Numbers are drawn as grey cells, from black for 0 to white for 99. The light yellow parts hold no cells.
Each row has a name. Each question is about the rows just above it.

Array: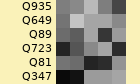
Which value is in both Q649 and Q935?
[53]
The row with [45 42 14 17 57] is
Q81
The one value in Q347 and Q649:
[64]
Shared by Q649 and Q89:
[64]

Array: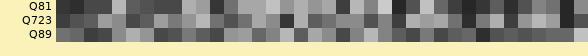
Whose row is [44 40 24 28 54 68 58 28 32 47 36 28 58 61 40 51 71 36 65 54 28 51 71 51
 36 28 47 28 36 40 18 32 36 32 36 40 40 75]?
Q89
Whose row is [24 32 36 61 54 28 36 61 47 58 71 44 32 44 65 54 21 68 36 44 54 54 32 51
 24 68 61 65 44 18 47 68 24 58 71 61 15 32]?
Q723
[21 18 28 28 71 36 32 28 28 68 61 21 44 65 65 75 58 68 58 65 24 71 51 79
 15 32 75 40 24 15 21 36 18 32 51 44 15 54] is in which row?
Q81

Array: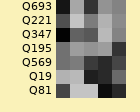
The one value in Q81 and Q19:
[16]
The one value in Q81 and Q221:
[76]

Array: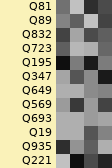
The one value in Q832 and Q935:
[37]
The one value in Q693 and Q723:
[68]
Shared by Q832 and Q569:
[26]
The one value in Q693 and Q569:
[60]

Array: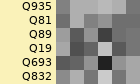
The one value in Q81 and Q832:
[68]
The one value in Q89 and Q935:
[46]
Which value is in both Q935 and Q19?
[46]
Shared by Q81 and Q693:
[57]
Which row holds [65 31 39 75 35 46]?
Q19
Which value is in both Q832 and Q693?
[65]
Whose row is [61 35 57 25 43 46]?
Q89

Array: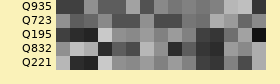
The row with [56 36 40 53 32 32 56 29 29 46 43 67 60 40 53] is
Q723
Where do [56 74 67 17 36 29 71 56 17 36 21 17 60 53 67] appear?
Q832

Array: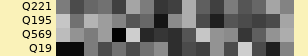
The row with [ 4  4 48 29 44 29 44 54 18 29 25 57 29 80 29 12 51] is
Q19
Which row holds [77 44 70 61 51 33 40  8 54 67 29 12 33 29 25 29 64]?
Q195
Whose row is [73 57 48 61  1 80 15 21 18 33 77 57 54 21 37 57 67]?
Q569

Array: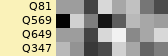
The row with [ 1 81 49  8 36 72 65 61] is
Q569
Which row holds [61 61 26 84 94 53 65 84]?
Q649
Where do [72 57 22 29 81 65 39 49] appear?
Q347
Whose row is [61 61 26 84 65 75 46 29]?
Q81
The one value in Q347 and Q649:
[65]

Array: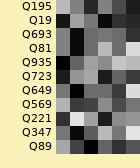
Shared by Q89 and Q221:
[19]
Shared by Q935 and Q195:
[72]
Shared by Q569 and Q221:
[54]
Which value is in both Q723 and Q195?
[11]
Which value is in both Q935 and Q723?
[39]

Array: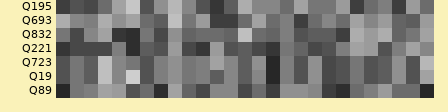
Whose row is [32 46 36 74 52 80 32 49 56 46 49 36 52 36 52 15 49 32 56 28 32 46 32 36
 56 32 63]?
Q19
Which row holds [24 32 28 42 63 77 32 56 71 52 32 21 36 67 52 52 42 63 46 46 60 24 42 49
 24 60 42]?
Q195
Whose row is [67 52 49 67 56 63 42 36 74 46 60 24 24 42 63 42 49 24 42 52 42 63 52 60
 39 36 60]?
Q693
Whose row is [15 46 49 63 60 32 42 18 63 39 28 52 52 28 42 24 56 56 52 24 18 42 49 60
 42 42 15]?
Q89
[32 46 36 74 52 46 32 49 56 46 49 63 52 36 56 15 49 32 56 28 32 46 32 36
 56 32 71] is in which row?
Q723

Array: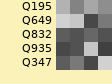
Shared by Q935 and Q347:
[28]
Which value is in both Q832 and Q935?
[32]
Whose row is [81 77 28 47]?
Q649

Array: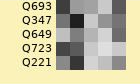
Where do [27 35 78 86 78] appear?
Q723
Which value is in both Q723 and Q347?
[78]
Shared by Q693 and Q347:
[78]

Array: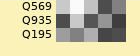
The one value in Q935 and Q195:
[30]
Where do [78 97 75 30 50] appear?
Q569

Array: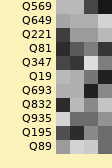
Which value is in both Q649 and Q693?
[68]
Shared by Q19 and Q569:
[72]
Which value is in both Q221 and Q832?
[72]

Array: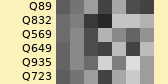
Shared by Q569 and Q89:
[30]
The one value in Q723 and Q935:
[61]
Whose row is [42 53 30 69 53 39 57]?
Q569
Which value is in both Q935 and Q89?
[61]
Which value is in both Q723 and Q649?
[26]
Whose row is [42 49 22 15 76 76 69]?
Q832
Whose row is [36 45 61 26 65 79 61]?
Q723

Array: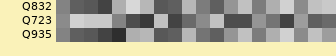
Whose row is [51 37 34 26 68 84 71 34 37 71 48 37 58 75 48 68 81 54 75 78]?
Q832
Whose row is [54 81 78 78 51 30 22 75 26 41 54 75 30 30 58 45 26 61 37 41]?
Q723

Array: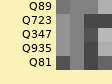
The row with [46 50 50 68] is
Q89
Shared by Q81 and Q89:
[50]
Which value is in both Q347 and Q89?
[50]

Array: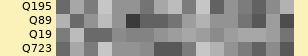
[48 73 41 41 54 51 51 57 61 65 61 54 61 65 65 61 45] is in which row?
Q19
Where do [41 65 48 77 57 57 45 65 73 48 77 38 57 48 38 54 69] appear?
Q195
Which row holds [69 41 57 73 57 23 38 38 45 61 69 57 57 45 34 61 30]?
Q89
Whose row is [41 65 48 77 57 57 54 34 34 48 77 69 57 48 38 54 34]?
Q723

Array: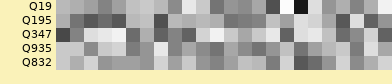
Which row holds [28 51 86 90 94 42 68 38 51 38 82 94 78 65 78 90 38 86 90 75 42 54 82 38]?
Q347
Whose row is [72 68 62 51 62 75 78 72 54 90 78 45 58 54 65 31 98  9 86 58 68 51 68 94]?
Q19
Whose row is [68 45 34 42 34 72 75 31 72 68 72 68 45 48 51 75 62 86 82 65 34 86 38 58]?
Q195

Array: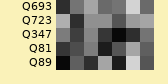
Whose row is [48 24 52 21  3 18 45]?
Q347
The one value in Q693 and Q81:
[64]
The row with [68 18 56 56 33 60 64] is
Q723
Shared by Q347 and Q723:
[18]
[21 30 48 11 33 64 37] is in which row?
Q81

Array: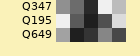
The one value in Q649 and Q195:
[12]
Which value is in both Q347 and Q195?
[93]

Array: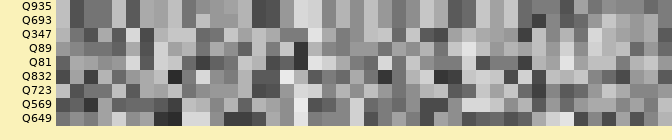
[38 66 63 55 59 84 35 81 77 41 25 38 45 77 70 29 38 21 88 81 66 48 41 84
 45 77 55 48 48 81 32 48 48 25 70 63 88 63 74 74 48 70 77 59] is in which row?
Q81
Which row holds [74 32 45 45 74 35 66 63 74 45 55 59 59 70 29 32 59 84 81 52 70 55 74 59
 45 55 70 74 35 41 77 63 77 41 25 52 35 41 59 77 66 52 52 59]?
Q723
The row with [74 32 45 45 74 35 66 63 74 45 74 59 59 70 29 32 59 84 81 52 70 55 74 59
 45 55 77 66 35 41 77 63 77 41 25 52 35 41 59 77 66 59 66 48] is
Q693
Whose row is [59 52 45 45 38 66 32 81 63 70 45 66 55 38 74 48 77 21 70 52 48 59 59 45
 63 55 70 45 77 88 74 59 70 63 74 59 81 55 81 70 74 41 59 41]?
Q89

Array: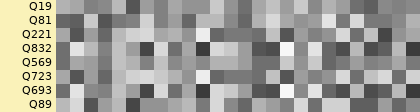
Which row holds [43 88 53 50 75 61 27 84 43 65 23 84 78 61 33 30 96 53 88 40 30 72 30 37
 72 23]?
Q693
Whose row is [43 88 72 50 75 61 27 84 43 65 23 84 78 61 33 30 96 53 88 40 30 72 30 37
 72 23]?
Q832
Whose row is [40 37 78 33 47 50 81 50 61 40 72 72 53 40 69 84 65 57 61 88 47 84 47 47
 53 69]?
Q81

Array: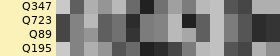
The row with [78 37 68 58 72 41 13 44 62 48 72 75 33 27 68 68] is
Q347
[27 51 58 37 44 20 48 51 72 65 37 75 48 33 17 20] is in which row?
Q89

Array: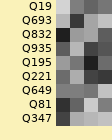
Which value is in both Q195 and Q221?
[42]
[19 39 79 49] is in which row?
Q81
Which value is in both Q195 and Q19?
[46]
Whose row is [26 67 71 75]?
Q347
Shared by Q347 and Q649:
[75]
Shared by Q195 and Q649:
[46]

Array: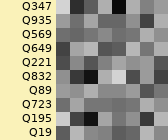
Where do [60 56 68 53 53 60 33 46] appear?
Q89
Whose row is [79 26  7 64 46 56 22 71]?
Q195
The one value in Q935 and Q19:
[40]
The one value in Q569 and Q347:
[68]
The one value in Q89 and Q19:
[53]

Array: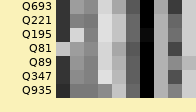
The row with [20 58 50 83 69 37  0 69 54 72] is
Q89
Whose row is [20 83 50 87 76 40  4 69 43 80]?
Q195
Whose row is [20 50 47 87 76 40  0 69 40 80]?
Q221
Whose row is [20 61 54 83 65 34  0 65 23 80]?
Q693

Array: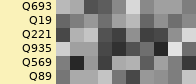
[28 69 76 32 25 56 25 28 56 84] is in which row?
Q221
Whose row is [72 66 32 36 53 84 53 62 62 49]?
Q693
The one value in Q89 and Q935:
[28]

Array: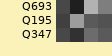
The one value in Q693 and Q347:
[28]
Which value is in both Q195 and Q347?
[35]

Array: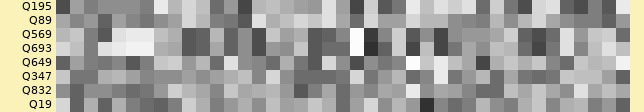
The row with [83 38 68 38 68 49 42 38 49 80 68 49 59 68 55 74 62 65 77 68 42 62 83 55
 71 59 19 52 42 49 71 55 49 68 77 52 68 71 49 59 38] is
Q19
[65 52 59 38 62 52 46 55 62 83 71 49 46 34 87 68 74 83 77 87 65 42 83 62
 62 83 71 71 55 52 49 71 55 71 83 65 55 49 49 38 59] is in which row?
Q89
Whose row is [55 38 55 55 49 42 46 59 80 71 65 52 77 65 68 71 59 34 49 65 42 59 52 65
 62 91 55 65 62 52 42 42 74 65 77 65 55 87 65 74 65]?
Q832
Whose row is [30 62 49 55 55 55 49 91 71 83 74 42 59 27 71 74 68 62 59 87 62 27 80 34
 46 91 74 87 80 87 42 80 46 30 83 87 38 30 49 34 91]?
Q195

